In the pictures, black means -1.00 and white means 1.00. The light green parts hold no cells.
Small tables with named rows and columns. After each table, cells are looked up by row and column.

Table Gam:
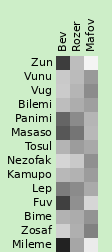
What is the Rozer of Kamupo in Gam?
0.40
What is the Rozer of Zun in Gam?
0.48
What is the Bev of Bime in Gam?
0.40
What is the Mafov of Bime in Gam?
0.15
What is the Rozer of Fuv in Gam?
0.13
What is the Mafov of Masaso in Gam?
0.44
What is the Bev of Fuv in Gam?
-0.50
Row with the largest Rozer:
Nezofak

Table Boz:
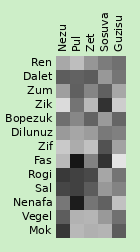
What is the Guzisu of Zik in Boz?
0.61
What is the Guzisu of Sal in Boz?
0.03
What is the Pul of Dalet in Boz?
-0.23
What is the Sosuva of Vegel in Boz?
0.20
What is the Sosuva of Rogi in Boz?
0.30
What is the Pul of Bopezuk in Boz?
0.06
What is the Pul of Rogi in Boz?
-0.49
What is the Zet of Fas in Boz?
0.02
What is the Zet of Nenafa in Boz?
-0.08
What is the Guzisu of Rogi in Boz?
-0.09
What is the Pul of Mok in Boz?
0.44
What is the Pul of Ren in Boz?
0.49
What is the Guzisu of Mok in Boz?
-0.28
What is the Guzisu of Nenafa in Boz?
0.51

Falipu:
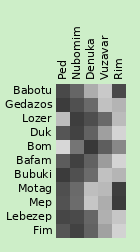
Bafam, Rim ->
0.66
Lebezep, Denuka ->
-0.20
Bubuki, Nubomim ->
-0.37
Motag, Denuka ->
0.49
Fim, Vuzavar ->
0.26
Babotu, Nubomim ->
-0.20
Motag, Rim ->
-0.51
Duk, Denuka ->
-0.23
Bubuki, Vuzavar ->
0.51

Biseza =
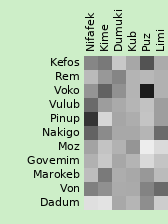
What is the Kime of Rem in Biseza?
0.19
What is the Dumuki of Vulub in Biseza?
0.33
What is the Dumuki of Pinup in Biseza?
0.30
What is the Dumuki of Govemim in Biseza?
0.31
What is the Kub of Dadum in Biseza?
0.42
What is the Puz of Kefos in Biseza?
-0.35
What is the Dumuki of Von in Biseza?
0.34
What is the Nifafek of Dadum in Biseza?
0.75
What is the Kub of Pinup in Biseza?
0.36
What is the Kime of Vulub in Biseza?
0.23
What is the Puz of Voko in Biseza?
-0.79
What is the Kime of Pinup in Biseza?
0.68
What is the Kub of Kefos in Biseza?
0.31
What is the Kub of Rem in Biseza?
0.41
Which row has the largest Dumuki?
Kefos

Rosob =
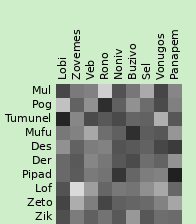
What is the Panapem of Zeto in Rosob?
0.30
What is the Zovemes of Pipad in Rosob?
-0.29
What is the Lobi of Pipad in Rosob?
-0.18
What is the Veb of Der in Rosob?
0.05
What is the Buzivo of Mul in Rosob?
-0.07
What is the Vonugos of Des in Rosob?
-0.44
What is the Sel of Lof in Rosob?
0.13
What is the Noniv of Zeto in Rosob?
-0.25
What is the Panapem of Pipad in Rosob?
-0.75
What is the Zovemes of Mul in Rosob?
-0.04
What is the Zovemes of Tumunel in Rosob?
0.06
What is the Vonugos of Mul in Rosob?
-0.45
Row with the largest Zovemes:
Lof

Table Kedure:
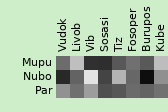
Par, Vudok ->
0.14
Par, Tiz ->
-0.32
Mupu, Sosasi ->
-0.64
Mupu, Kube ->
0.48
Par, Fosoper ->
-0.16
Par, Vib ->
0.23
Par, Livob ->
-0.13
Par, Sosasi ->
-0.38
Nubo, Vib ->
0.78
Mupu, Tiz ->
-0.31
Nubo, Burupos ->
-0.89
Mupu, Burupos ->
-0.30
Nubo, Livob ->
-0.22
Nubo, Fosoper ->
-0.19
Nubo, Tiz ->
0.41
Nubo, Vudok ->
-0.69
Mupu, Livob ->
0.50
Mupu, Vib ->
-0.62
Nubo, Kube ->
0.13

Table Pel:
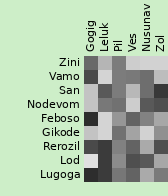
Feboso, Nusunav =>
0.02
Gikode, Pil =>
-0.11
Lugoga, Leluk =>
-0.54
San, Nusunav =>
-0.14
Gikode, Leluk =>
0.66
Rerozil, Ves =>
-0.22
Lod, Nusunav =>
-0.30
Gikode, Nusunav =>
0.65
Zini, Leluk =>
0.42
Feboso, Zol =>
0.31
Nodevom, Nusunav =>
-0.30
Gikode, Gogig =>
0.53
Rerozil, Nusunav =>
0.33
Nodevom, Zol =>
-0.38
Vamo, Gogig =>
-0.42
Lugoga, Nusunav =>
0.33
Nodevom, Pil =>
-0.11
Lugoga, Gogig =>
-0.65
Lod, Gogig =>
0.76

